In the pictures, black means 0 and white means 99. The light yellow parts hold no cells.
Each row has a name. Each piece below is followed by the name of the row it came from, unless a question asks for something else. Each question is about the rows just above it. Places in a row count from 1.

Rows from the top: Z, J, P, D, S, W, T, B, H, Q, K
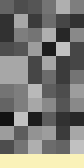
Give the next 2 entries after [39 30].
[33 45]
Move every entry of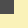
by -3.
[27]
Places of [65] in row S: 1 2 4
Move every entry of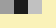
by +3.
[64 14 78]

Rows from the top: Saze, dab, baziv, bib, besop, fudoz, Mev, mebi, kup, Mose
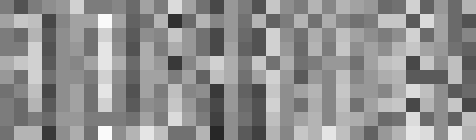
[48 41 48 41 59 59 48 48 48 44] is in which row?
kup
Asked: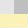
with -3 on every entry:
[86 71]
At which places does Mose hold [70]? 2 3 10 15 20 23 29 34
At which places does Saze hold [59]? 5 17 27 32
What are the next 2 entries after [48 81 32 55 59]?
[44 89]

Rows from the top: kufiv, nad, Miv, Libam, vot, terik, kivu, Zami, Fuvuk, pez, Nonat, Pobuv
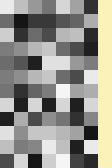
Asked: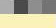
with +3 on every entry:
[70 32 58 48]
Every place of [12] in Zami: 2 4 6

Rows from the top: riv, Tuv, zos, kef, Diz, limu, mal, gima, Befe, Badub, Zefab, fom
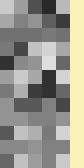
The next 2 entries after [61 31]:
[16 72]
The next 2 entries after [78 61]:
[31 16]
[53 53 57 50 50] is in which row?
Zefab
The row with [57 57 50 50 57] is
Befe
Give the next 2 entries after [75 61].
[50 78]

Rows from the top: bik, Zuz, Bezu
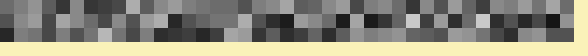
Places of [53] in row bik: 6 12 20 24 28 31 36
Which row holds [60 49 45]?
bik
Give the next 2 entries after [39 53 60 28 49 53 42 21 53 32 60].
[39 24]
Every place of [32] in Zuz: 1 10 14 19 37
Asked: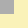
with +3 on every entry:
[70]
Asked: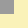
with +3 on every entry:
[63]
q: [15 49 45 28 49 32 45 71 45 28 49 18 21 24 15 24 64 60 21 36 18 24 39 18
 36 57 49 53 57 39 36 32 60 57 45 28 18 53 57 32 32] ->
Bezu

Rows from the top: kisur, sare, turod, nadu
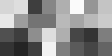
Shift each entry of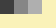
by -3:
[21 49 65]
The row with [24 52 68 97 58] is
kisur
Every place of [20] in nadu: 1
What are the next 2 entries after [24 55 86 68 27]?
[20 49]
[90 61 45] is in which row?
sare

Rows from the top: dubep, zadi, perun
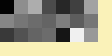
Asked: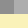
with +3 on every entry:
[58 70]
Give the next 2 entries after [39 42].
[ 8 93]
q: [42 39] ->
zadi
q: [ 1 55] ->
dubep
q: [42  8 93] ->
perun

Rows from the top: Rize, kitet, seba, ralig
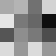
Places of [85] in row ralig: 1 3
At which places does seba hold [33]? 1
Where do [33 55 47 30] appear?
seba
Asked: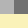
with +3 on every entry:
[73 47]
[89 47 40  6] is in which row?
kitet

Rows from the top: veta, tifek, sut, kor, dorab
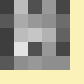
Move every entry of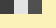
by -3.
[21 85 28]
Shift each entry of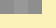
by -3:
[52 56 52]
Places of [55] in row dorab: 2 4 5
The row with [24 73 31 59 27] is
veta
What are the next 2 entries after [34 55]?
[59 55]

